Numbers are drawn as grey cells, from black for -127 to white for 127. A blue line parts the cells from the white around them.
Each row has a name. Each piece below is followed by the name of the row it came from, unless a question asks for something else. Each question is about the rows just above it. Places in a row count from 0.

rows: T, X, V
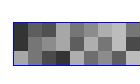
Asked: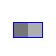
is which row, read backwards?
X
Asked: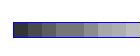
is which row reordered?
X
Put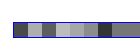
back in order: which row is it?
X
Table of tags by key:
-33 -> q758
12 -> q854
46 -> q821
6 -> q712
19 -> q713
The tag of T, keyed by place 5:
q854
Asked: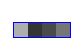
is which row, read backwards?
V
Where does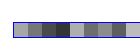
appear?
V
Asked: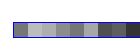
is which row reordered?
T

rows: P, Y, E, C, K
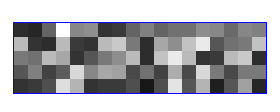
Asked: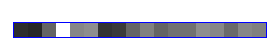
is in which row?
P
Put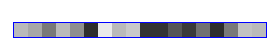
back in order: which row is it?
E
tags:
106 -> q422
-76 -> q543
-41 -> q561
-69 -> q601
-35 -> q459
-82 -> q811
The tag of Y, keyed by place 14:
q561
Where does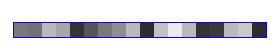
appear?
E

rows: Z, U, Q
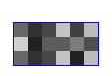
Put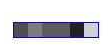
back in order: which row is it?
U
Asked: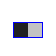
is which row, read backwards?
Q

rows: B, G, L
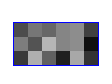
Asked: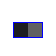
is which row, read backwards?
L
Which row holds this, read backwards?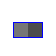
B
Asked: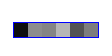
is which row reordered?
G
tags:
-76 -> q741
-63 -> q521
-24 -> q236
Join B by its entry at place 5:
q521
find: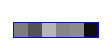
G
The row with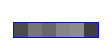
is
B
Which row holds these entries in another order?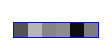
G

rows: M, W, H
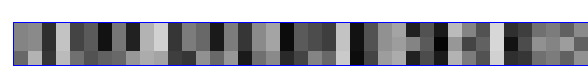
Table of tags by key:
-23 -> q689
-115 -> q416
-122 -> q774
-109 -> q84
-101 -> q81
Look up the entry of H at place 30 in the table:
q81
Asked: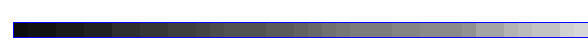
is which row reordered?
M
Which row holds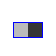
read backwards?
H
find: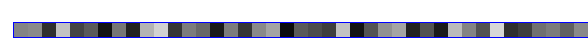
M
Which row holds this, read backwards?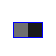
H

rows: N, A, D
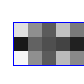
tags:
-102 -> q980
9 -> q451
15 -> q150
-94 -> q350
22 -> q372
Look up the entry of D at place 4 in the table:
q451
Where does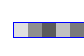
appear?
N
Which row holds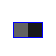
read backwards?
A
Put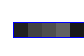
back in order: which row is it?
A

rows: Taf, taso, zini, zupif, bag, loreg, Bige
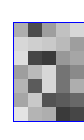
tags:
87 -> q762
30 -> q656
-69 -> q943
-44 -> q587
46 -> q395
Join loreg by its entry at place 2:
q587
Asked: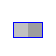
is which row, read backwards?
Taf

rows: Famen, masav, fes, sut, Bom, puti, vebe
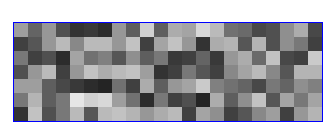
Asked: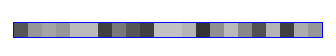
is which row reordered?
masav
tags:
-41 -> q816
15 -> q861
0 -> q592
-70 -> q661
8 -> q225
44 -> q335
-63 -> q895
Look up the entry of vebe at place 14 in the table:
q861
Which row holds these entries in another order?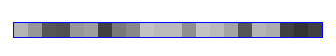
vebe
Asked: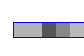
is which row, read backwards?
sut
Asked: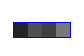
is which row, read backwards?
puti
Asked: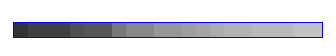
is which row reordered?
sut
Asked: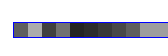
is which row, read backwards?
Bom

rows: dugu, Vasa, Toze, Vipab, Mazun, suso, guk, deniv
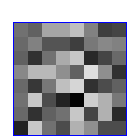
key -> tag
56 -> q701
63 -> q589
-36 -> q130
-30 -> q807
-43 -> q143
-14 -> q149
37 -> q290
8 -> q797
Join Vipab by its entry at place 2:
q701
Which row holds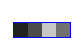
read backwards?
suso
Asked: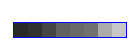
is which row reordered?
Toze
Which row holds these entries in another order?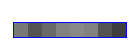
Vasa
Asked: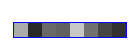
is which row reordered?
Toze

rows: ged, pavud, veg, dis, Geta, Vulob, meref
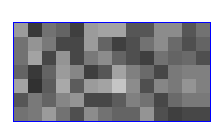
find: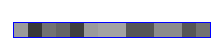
ged
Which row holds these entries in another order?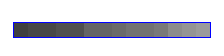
pavud
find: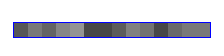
Vulob
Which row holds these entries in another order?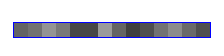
pavud

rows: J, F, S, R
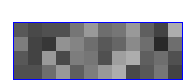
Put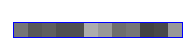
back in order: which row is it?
J
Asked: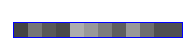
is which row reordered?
R
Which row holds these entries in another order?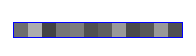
R
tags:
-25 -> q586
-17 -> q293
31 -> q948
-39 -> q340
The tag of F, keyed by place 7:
q586
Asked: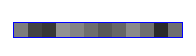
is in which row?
F
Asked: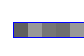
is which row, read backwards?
J
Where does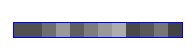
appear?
R

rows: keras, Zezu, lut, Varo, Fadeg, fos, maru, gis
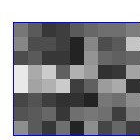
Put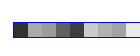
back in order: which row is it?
Fadeg
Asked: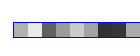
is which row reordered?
Varo
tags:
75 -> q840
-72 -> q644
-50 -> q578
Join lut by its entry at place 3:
q644
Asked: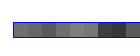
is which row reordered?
keras

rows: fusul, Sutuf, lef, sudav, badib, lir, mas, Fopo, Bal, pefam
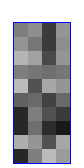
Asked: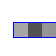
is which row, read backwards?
Bal
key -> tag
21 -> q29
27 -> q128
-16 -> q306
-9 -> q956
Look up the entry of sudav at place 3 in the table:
q956
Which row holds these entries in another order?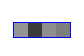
fusul
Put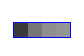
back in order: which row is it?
Sutuf
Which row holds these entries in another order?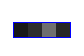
Fopo

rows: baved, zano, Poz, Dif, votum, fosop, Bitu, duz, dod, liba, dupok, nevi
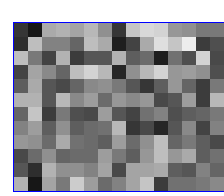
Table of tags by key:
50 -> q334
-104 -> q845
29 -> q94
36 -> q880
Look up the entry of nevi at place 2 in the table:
q880
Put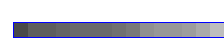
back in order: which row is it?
liba
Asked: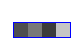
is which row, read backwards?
Bitu
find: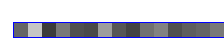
Bitu

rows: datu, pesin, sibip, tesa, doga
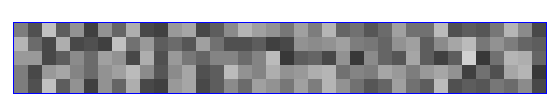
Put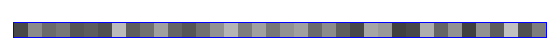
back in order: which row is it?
doga
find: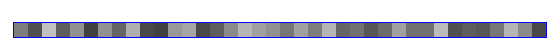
datu
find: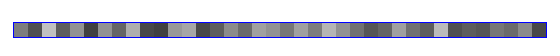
doga
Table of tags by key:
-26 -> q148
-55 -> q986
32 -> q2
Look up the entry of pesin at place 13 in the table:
q2
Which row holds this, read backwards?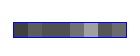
pesin

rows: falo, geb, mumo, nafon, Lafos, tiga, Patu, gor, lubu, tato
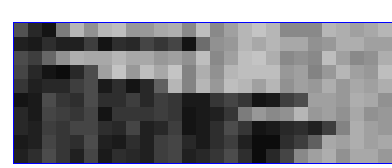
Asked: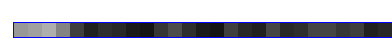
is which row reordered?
gor
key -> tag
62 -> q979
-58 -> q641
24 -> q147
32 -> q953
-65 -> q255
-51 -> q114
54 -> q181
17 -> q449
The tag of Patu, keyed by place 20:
q181

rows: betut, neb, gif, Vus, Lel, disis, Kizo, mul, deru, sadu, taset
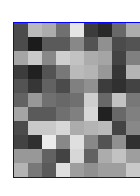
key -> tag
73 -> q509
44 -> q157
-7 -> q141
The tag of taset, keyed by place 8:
q509
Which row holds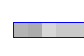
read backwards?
mul

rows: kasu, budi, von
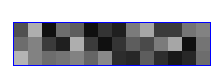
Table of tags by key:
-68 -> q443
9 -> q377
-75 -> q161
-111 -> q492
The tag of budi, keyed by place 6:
q492
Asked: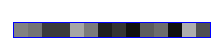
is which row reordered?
kasu
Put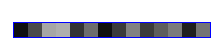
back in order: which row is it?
budi
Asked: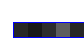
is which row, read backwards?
von
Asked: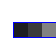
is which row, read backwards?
budi
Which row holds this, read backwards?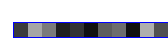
kasu

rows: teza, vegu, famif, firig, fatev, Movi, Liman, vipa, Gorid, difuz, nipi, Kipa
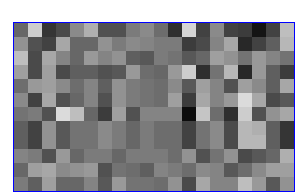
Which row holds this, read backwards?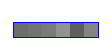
fatev
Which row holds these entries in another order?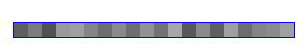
fatev
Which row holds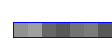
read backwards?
famif
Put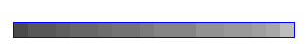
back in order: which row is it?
Kipa

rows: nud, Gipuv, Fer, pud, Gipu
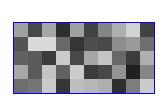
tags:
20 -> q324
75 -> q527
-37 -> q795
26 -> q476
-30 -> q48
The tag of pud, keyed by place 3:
q48
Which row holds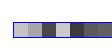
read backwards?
Fer
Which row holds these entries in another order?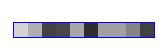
nud
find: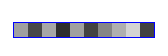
nud
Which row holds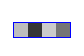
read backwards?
Gipu
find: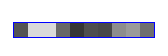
Gipuv

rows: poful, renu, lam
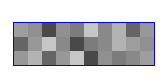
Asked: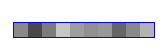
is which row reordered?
renu
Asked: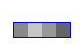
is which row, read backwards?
renu
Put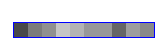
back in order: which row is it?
lam
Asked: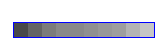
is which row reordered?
renu
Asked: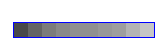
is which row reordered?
poful

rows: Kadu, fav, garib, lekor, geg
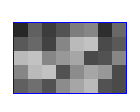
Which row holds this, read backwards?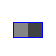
fav
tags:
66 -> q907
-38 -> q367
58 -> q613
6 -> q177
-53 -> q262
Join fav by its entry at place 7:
q367
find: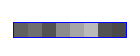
geg
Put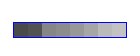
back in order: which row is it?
lekor
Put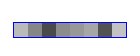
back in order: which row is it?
lekor
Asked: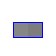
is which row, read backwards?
Kadu
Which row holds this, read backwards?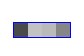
fav

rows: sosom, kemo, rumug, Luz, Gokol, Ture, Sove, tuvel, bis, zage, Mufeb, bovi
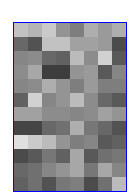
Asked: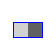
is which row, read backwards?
Ture
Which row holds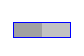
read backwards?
kemo
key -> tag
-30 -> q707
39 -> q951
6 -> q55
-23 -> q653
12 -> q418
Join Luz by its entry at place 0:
q418
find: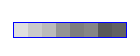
bis
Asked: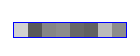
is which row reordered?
rumug

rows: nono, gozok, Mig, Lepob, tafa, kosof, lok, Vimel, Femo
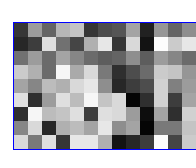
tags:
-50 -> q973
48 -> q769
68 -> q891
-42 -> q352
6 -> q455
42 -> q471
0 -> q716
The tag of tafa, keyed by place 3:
q769
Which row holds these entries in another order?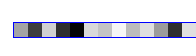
kosof
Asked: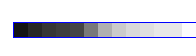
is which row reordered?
Femo
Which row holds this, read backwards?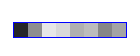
tafa
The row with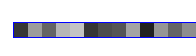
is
nono

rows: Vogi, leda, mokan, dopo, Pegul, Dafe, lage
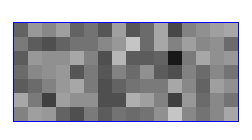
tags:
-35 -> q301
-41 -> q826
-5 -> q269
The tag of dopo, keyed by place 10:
q301
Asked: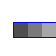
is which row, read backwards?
Pegul
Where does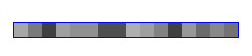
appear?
Dafe
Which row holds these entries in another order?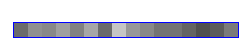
leda
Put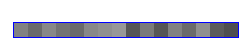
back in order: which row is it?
dopo
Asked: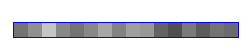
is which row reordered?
lage
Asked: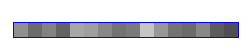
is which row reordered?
leda

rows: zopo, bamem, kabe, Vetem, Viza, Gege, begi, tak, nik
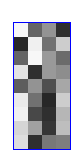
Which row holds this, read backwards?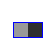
Vetem
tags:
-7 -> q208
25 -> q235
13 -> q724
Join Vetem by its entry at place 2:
q235
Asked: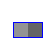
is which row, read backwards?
zopo
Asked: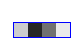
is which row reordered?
Gege
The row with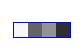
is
zopo

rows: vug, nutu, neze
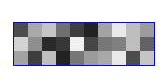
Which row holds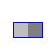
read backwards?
nutu
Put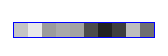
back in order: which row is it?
vug

